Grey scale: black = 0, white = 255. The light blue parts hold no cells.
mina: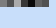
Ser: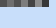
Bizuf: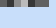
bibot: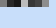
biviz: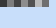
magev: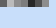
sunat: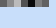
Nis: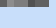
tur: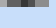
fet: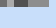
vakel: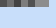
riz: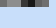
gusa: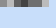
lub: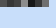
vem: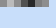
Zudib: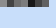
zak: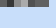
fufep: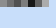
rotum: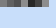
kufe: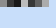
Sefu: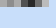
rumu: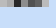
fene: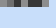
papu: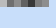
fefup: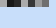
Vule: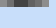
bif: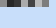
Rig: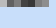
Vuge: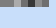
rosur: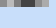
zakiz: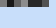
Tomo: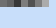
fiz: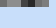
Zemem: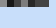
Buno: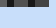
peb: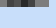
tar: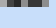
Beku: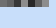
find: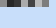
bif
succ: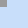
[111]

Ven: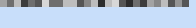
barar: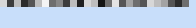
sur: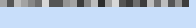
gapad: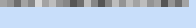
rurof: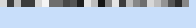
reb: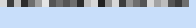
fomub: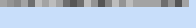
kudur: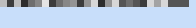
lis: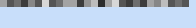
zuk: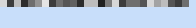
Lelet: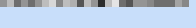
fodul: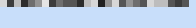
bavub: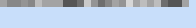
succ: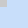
[148]
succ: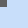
[44]
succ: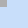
[85]
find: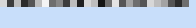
barar
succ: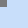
[215]
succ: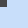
[85]

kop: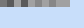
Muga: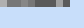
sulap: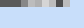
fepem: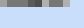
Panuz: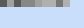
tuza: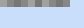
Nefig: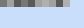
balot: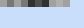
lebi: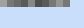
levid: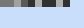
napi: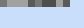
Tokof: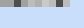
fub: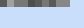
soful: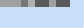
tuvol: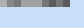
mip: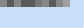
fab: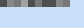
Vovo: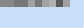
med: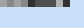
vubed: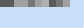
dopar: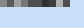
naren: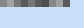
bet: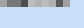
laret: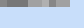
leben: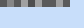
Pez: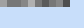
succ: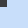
[176]
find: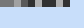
levid
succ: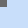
[90]
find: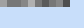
Pez
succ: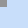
[119]

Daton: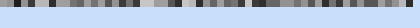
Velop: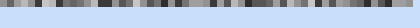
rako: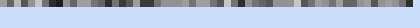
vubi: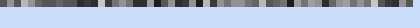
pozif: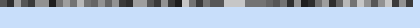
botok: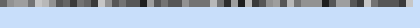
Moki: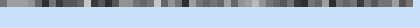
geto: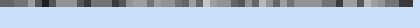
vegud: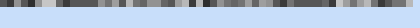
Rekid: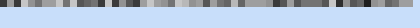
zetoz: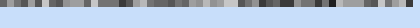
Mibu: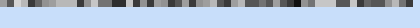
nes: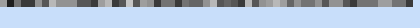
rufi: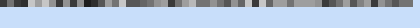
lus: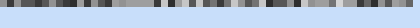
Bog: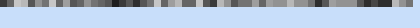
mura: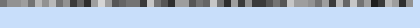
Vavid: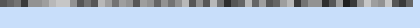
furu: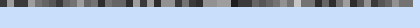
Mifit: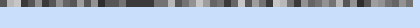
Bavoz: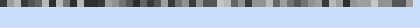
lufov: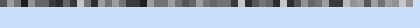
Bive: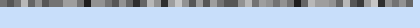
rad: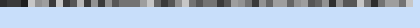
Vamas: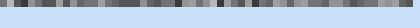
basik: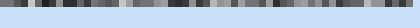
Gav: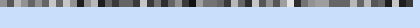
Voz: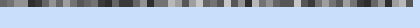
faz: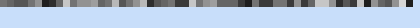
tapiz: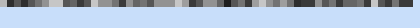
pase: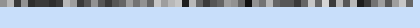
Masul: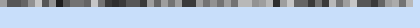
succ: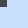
[46]
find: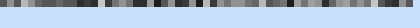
vubi
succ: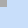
[115]
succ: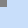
[158]

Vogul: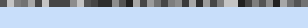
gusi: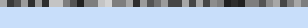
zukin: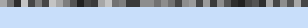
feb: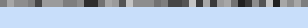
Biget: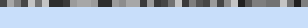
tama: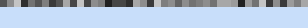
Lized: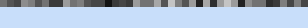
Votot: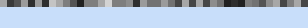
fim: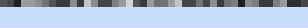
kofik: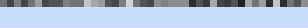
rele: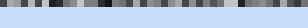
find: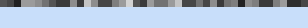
fim
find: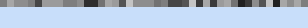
feb
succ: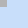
[70]
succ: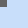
[141]

